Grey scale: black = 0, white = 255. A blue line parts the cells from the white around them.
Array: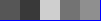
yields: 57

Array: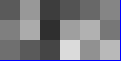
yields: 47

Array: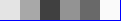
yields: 64

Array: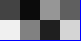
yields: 11

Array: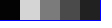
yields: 3

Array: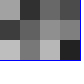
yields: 34

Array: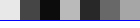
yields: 12
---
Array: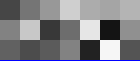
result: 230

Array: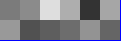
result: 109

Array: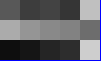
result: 137

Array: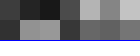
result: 103

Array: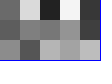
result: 119

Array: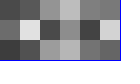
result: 141

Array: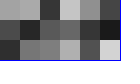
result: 103

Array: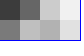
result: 191
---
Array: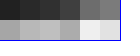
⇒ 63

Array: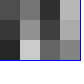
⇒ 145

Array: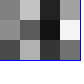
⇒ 90

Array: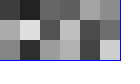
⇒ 191

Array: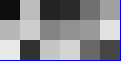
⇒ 145

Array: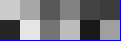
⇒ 130

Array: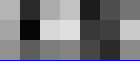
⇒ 56
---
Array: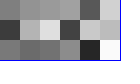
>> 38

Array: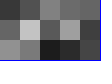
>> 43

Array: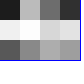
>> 173

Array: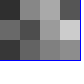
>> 128

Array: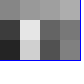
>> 81

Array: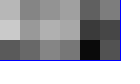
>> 10
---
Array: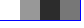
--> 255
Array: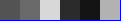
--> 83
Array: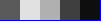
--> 90
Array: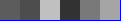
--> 92
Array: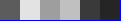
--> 92
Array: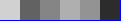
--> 209
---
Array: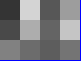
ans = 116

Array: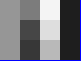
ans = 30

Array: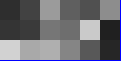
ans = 38

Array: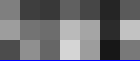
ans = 121

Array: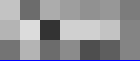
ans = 132

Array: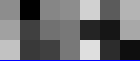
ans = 14
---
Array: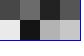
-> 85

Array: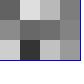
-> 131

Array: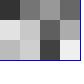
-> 172

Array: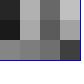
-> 162

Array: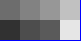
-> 193

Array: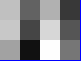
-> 85

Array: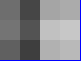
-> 199

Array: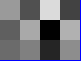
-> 177
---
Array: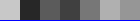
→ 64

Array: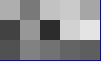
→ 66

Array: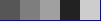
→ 86

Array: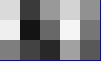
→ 40

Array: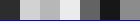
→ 45

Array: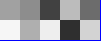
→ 65

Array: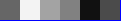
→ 75
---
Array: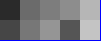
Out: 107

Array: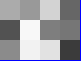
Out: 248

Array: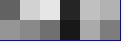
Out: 210

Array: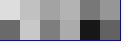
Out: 193

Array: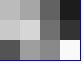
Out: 214

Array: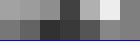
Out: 156
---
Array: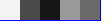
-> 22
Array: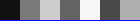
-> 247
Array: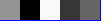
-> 249
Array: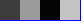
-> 155
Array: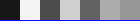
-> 98
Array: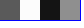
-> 252
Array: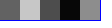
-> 77
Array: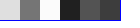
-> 32
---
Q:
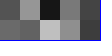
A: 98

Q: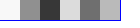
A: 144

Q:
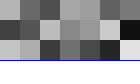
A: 173

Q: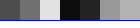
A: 112

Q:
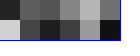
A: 69

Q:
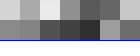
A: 132

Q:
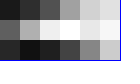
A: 17

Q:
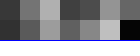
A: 90

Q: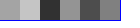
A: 197

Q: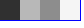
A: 184
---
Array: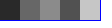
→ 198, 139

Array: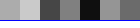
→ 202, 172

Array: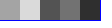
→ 218, 164

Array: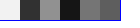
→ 242, 145

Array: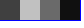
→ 193, 106

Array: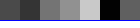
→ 201, 145

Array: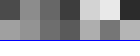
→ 233, 211

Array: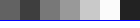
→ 251, 201
